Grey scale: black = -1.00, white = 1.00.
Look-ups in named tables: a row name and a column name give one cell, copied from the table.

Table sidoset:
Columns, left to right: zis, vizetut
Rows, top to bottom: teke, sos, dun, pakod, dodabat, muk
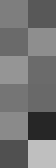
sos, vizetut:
0.11
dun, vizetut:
-0.16
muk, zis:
-0.37
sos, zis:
-0.17
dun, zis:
0.17
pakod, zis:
-0.08
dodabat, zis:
0.08
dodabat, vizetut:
-0.70
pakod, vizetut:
-0.18
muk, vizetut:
0.50
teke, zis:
-0.01
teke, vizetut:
-0.31
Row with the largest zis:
dun

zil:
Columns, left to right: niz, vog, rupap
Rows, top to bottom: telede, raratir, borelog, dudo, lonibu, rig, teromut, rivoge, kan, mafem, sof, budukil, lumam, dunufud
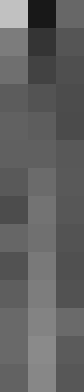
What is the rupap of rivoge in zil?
-0.32
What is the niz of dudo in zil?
-0.28
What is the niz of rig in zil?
-0.25
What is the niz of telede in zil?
0.51
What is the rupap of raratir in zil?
-0.33
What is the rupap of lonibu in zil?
-0.41
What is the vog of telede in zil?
-0.81
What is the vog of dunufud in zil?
0.06
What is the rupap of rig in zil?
-0.31
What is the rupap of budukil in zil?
-0.17
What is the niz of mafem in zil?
-0.36
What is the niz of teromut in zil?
-0.30
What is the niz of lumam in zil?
-0.18
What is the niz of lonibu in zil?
-0.24
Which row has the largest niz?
telede

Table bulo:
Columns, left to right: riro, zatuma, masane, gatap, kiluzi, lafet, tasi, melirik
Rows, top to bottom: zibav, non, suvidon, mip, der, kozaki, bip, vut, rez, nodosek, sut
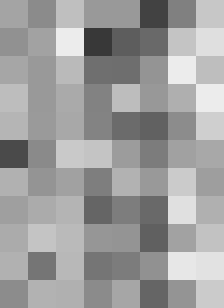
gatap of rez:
0.18
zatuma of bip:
0.16
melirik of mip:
0.85
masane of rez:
0.46
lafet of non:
-0.18
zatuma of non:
0.27
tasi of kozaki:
0.26

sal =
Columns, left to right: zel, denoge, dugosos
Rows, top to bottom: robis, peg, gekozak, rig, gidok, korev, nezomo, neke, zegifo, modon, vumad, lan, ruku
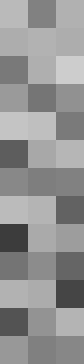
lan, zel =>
-0.35
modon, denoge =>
0.10
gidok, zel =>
0.54
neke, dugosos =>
-0.23
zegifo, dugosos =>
0.23
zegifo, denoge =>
0.33
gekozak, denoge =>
0.37
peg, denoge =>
0.40
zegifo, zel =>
-0.53
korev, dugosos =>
0.43
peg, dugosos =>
0.36
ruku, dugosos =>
0.06
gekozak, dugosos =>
0.61
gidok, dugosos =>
-0.04

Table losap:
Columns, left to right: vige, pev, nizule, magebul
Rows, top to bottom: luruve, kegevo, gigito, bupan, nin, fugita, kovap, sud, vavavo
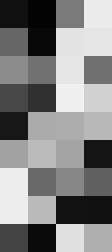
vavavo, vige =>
-0.47
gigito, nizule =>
0.80
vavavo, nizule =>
0.76
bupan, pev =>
-0.62
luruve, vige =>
-0.87
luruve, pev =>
-0.98
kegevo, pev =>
-0.94
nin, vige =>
-0.82
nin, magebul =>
0.44
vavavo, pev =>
-0.92
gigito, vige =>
0.10
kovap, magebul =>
-0.24
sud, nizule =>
-0.86
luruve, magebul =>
0.85
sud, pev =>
0.46
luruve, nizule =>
-0.04
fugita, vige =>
0.27
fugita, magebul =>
-0.84
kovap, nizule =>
0.06
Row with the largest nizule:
bupan

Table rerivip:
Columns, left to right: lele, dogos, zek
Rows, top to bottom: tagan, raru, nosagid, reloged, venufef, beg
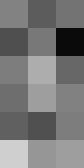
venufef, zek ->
-0.02
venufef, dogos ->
-0.37
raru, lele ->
-0.38
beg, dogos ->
0.18
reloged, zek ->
0.01
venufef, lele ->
-0.25
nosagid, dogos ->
0.36
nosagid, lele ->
-0.02

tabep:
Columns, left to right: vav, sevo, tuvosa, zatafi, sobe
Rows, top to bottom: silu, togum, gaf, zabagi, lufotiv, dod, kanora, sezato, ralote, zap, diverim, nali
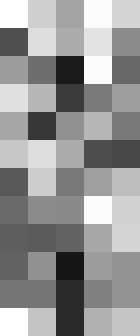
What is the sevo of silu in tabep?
0.62
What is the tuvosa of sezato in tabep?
0.08
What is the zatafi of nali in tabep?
0.38
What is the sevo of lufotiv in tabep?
-0.57
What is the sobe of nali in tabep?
0.55
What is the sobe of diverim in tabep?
0.15
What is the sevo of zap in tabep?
0.14
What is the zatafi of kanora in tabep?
0.25

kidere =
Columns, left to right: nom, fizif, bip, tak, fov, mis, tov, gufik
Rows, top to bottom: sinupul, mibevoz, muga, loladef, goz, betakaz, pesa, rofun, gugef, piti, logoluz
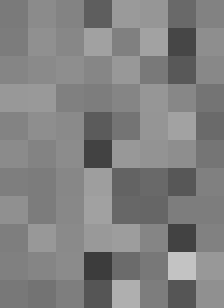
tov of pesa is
-0.32
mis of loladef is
0.18
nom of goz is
0.03
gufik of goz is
-0.17
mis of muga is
-0.05
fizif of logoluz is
-0.10

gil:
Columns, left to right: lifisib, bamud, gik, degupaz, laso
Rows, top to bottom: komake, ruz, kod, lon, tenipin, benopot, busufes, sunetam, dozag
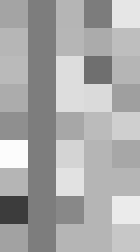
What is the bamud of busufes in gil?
-0.02
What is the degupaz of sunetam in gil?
0.42
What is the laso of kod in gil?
0.42
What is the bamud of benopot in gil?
-0.02
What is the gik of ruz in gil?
0.43
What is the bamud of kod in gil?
-0.02
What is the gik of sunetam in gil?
0.07
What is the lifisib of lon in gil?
0.35
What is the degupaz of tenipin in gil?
0.47
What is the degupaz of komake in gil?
-0.03
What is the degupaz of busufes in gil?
0.42
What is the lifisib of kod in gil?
0.46
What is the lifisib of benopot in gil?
0.98
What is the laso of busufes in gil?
0.42
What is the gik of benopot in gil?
0.66
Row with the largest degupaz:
lon

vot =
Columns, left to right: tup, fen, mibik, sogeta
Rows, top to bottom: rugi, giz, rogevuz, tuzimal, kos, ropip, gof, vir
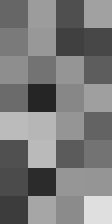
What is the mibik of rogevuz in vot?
0.17
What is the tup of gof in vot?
-0.41
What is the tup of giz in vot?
-0.04
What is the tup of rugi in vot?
-0.20
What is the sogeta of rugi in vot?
0.26
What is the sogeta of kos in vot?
-0.22
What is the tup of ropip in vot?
-0.37
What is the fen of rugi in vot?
0.22
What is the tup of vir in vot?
-0.53
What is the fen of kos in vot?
0.43
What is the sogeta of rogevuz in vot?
-0.27
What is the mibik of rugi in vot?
-0.38
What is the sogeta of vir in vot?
0.75
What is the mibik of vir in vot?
0.09
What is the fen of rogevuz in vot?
-0.10
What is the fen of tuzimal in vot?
-0.71
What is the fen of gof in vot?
-0.66

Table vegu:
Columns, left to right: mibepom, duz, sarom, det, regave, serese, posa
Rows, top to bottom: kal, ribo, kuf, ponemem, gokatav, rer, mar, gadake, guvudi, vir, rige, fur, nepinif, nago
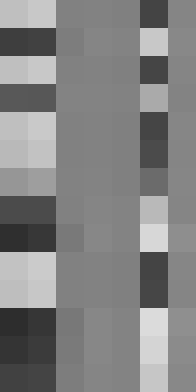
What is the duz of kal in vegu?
0.57
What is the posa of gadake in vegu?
0.04
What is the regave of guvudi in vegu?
0.03
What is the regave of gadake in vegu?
0.03
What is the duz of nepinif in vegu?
-0.54
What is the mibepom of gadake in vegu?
-0.41
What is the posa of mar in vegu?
0.05
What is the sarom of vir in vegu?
0.01
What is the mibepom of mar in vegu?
0.18
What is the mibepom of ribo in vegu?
-0.51
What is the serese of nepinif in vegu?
0.66
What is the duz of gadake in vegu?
-0.41
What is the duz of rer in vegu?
0.52

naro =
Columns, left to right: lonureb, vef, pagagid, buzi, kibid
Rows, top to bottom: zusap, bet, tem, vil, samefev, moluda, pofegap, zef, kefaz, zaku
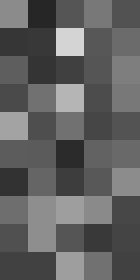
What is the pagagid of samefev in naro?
-0.11
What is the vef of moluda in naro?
-0.29
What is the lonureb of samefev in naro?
0.28
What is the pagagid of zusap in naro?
-0.33
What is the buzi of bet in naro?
-0.32
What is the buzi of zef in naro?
0.08
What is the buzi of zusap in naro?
-0.06
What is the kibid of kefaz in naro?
-0.47
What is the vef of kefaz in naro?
0.11
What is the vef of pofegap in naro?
-0.21
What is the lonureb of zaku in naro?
-0.49
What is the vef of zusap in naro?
-0.70
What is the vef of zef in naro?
0.11
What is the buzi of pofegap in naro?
-0.31
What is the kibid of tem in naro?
-0.01
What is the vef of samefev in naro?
-0.39
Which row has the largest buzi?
zef

